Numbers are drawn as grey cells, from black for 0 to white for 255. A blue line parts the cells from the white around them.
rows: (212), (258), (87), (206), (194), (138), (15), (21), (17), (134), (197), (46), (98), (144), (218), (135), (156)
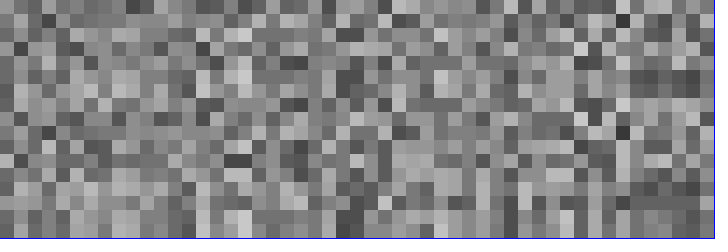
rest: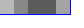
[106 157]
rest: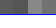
[121 185 142  91 170 164 170 114 106 128  85 142 164  91 142 106 114 150
  91  85 185 136 170 185 114 164 121]
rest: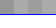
[164 121 170 128  85 142 142 185 185  85 142  91 178 128 106  85 136  91
 142]
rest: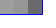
[150 150 114 157 121  85 157 178 136 106 106 106 200  78 185  98 136 164
 114 157 185  85]
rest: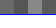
[142]

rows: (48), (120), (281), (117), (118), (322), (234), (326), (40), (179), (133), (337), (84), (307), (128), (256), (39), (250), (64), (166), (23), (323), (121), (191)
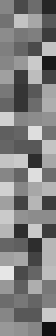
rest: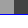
[182  60]
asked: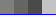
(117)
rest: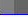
[ 74 195]
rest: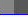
[ 88 202]
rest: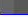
[ 88 195]

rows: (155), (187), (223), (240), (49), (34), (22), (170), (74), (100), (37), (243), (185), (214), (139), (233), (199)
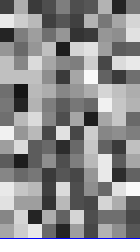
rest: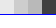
[ 86  64 179 119 166 213]
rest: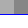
[150 173 213 192 173]

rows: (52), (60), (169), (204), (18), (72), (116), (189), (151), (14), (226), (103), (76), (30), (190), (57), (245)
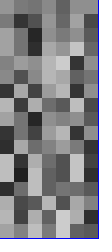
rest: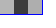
[109  89 190  73]
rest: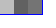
[109  89]
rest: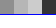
[143]

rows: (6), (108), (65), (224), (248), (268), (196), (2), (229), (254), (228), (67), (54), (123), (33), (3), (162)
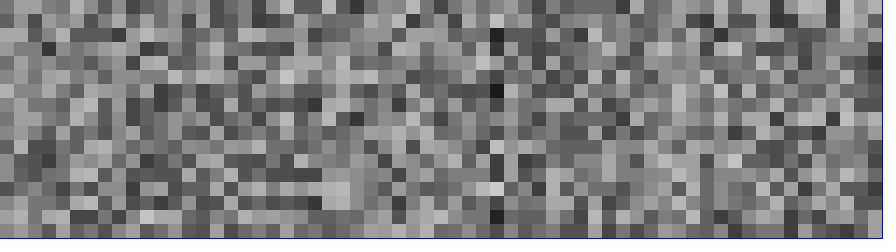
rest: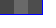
[176  83 176 112  83 140 147 134 176  90 118 126 118 160  83 126 126 118
 176  97  77]
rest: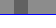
[126 126 183 140 176 168 140  97  77 147 195 160 118 154 176 168 183 134
 140  77  90  97 118 160 105  70 118 105 134  70 105  77 176  83 176 112
  83 140 147 134 176  90 118 126 118 160  83 126 126 118 176  97  77]
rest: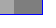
[134 140 183 160 105 134 134 147 126 168  83 147 176 126 183 147 105]
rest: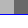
[147  70 118 160  97  83  55]

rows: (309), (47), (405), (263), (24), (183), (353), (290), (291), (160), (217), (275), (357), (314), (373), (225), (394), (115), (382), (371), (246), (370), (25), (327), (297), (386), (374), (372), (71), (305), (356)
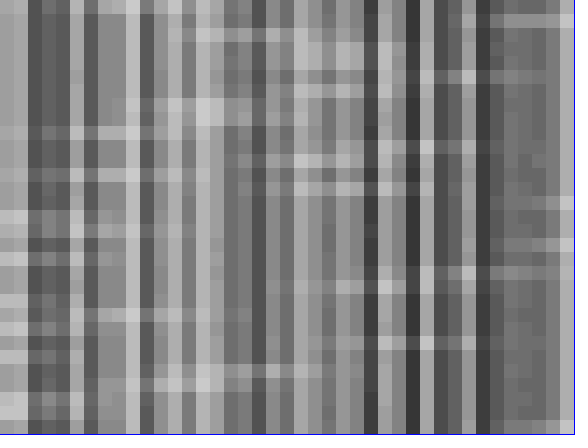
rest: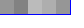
[180 158  76 187 143  61 174  76  97 158  61  89 116 110 103 122 174]
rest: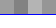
[116 150 130  69 158 130  54 166  76  97 150  61  89 116 110 103 122 174]

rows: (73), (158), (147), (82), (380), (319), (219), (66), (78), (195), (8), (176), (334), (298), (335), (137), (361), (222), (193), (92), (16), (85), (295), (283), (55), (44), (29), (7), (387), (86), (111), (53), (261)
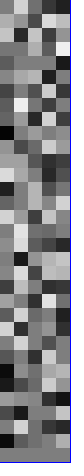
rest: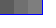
[175]
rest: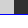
[126 148  48]
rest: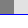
[112 106 126]

